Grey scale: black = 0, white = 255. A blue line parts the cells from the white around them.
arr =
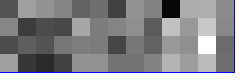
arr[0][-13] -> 84
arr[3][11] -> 187
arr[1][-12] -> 60
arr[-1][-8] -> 146
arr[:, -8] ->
[111, 124, 123, 146]
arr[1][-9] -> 167
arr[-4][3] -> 133
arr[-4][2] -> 146
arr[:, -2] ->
[175, 200, 255, 187]
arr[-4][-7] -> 65
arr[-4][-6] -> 147
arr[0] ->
[84, 159, 146, 133, 99, 111, 65, 147, 131, 7, 173, 175, 140]
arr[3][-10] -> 65
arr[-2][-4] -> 153

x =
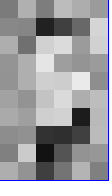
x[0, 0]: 123
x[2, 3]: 219
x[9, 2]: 63
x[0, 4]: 173
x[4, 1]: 175
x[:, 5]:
[155, 213, 209, 155, 142, 189, 185, 187, 151, 128]
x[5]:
[162, 147, 195, 218, 174, 189]
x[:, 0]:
[123, 136, 174, 148, 147, 162, 170, 141, 128, 174]
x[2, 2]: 209
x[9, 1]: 147
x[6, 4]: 28
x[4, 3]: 205
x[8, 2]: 18
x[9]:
[174, 147, 63, 116, 180, 128]

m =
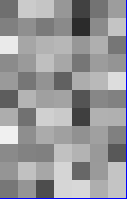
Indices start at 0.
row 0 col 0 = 111
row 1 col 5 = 139
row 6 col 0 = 173
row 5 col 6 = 129
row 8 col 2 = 128
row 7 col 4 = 145
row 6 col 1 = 113
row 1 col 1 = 143
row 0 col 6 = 157
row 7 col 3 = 160
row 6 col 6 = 176
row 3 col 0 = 139
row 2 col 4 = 151
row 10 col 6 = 196
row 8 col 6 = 88
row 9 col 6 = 196
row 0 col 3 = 151
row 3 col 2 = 191
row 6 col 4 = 63
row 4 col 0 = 154

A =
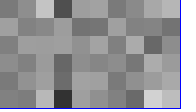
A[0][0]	122
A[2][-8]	157
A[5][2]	184
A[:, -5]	[162, 117, 163, 134, 160, 144]
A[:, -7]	[79, 157, 159, 103, 108, 50]
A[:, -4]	[122, 160, 128, 141, 122, 129]
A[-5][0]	160
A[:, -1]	[182, 115, 141, 155, 169, 189]
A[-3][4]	142
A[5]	[129, 125, 184, 50, 159, 144, 129, 106, 210, 189]
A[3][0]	141
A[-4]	[128, 158, 157, 159, 145, 163, 128, 171, 104, 141]

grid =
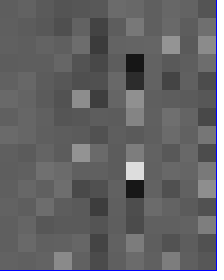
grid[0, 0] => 94
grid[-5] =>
[95, 103, 96, 110, 73, 80, 97, 23, 98, 80, 97, 142]
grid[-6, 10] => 101
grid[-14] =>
[95, 92, 88, 79, 98, 67, 93, 120, 95, 105, 93, 111]
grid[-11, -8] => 79
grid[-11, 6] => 104
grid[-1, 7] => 107
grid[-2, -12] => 95
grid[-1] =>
[98, 96, 99, 138, 97, 75, 95, 107, 96, 125, 95, 87]
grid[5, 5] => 62
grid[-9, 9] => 111
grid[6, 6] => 92
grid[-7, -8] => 147
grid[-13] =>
[96, 94, 99, 95, 109, 59, 99, 100, 101, 148, 90, 139]
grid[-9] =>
[96, 102, 96, 85, 87, 93, 92, 132, 96, 111, 100, 72]
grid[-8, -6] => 94
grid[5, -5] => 144
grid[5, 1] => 100
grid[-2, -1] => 81
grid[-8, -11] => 102
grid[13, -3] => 82
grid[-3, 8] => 96
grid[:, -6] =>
[107, 93, 99, 93, 104, 101, 92, 94, 92, 92, 97, 95, 94, 97, 95]
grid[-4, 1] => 94
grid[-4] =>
[98, 94, 109, 93, 90, 61, 95, 77, 107, 99, 91, 81]
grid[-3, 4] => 90
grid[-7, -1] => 76
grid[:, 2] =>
[90, 88, 99, 94, 92, 91, 96, 95, 100, 112, 96, 109, 87, 96, 99]
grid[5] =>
[105, 100, 91, 82, 141, 62, 101, 144, 95, 93, 91, 87]
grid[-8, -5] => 90
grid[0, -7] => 88
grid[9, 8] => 97
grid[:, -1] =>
[84, 111, 139, 109, 76, 87, 72, 118, 76, 121, 142, 81, 126, 81, 87]

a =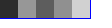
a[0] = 44
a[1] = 151

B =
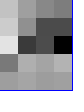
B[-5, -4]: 194
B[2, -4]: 227
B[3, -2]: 164
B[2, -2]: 76
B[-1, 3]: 160
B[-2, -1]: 179
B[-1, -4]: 158

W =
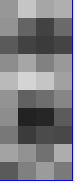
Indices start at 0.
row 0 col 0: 151
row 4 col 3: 161
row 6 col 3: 91
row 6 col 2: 38
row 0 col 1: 197
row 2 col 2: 59
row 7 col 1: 59
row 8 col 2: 113
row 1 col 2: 66
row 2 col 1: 66
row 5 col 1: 97
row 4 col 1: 212

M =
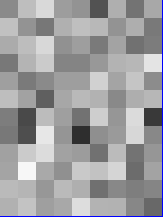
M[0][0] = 138
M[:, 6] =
[175, 147, 163, 179, 164, 137, 150, 154, 187, 213, 136, 178]
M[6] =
[125, 73, 188, 159, 114, 206, 150, 219, 57]
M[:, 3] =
[157, 176, 145, 132, 158, 167, 159, 149, 162, 144, 186, 168]
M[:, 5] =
[82, 184, 122, 152, 209, 178, 206, 143, 113, 194, 112, 179]
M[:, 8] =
[168, 121, 124, 228, 140, 183, 57, 136, 150, 163, 133, 104]
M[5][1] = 162
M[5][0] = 190
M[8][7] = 115
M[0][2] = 217
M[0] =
[138, 190, 217, 157, 147, 82, 175, 115, 168]
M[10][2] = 151
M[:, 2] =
[217, 119, 216, 203, 138, 95, 188, 231, 220, 169, 151, 159]
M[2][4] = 158
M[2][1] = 189
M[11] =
[177, 195, 159, 168, 221, 179, 178, 135, 104]
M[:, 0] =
[138, 193, 171, 120, 159, 190, 125, 120, 161, 164, 186, 177]
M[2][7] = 113
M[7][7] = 215
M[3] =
[120, 180, 203, 132, 132, 152, 179, 183, 228]
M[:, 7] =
[115, 174, 113, 183, 197, 174, 219, 215, 115, 108, 126, 135]

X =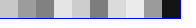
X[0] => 200
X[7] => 235
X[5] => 125
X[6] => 219
